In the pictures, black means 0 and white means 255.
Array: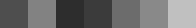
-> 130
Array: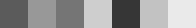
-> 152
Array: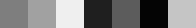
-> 161
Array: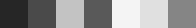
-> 74
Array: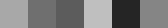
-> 111
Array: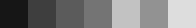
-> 62
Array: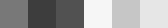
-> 61
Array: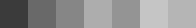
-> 105
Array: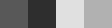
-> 46
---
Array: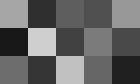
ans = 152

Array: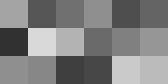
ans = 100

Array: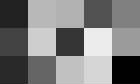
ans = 128

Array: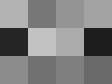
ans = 163

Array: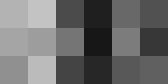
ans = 81

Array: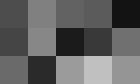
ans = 19

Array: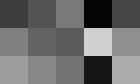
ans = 70

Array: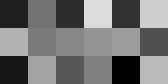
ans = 206
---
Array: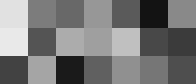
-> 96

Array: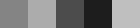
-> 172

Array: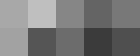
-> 85

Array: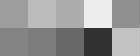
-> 124

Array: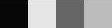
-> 8

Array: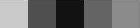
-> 80
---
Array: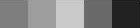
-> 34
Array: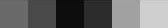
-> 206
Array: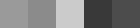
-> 76
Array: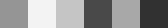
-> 49
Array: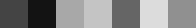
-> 144
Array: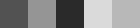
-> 184
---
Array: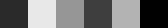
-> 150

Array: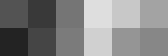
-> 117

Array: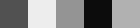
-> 148

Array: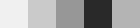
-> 151

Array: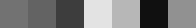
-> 61

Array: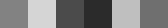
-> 75

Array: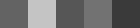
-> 86

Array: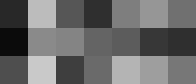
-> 86

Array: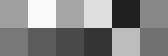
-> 165
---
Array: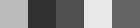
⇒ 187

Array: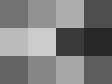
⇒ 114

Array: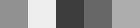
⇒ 145

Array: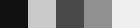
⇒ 17

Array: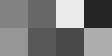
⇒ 130

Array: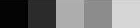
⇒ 3
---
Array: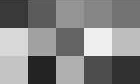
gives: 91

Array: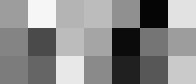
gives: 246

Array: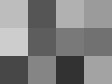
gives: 85

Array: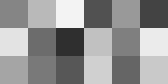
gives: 185

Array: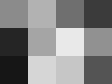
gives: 178

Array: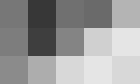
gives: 55
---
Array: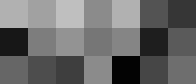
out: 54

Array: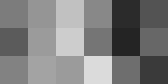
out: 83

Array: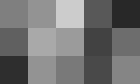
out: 40

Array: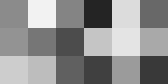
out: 104

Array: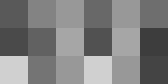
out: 110

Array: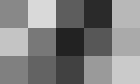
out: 184

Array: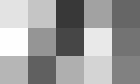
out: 102

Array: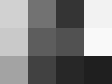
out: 242
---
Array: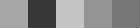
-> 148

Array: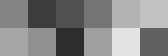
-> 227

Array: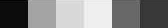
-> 104

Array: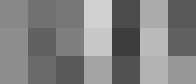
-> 179

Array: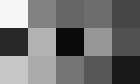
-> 87

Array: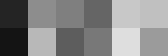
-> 222

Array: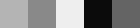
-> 11

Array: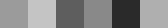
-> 42

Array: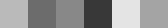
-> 228

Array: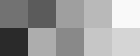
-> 198
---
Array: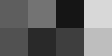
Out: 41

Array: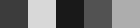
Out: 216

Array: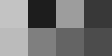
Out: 127

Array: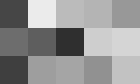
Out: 158

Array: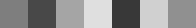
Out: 72

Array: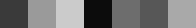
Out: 154

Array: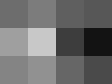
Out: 145

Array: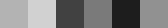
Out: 209

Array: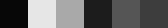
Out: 230

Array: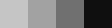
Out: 162
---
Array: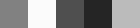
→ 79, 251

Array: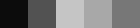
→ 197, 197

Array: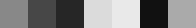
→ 219, 233

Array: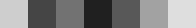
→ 32, 222

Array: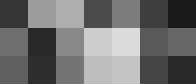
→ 205, 220

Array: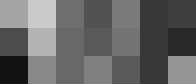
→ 90, 202

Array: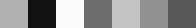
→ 109, 252
